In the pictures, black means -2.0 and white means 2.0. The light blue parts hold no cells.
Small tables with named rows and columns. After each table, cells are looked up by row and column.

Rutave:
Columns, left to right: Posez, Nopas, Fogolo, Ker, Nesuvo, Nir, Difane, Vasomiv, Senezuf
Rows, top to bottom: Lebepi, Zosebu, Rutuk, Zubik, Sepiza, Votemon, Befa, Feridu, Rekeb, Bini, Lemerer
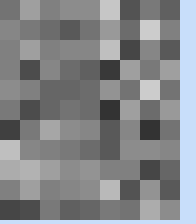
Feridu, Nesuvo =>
-0.3
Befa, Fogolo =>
0.6
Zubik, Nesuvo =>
-0.5
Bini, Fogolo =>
0.0
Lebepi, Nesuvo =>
0.2
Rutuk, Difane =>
-0.9
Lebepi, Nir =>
1.1
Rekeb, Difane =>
0.0
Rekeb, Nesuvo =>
0.3
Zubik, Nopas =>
-0.8
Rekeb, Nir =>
0.0
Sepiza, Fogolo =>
-0.4
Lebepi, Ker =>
0.2
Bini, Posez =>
0.0
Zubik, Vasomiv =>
-0.1
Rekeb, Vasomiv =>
-0.9

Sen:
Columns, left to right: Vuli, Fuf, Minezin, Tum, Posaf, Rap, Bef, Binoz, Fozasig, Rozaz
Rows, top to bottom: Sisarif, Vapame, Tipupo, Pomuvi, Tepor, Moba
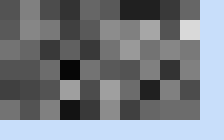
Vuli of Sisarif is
-0.7
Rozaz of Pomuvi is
0.0
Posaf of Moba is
-1.1
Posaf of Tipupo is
-1.1
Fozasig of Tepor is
0.0
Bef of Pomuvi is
-0.7
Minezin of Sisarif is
-0.8
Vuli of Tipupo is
-0.2
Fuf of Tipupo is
-0.4
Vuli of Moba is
-0.2
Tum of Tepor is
0.5
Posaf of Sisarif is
-0.4
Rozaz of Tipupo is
-0.1
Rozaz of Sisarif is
-0.4
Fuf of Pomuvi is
-0.7
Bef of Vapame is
0.0
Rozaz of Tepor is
-0.8
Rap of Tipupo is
-0.2
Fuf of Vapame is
0.1
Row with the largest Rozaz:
Vapame

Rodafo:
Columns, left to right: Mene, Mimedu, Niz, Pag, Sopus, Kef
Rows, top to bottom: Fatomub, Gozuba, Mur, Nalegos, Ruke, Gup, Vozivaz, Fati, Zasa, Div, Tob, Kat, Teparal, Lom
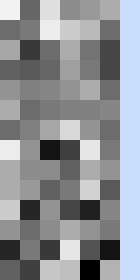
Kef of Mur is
-0.9
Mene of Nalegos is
-0.5
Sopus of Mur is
-0.2
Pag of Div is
-0.1
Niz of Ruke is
0.1
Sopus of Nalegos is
-0.1
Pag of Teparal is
1.6
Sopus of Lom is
-2.0
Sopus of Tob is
-1.5
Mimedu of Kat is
-0.3
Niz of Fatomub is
1.5
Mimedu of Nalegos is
-0.6
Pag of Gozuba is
1.2
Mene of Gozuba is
-0.3
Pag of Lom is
1.0

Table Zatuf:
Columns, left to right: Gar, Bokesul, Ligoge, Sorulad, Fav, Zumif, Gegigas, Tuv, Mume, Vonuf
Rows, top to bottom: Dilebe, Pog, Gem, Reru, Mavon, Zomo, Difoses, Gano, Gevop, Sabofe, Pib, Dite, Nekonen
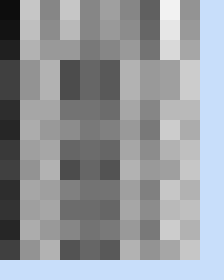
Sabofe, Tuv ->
0.0
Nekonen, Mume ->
0.6
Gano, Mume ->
0.8
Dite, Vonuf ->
0.8
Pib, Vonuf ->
1.0
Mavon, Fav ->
-0.4
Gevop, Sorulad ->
-0.8
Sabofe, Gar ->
-1.3
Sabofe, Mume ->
1.1
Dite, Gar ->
-1.4
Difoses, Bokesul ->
0.7
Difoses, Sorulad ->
0.2
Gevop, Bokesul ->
0.3
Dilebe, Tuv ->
-0.5
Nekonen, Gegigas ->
0.8
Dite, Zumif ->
-0.1

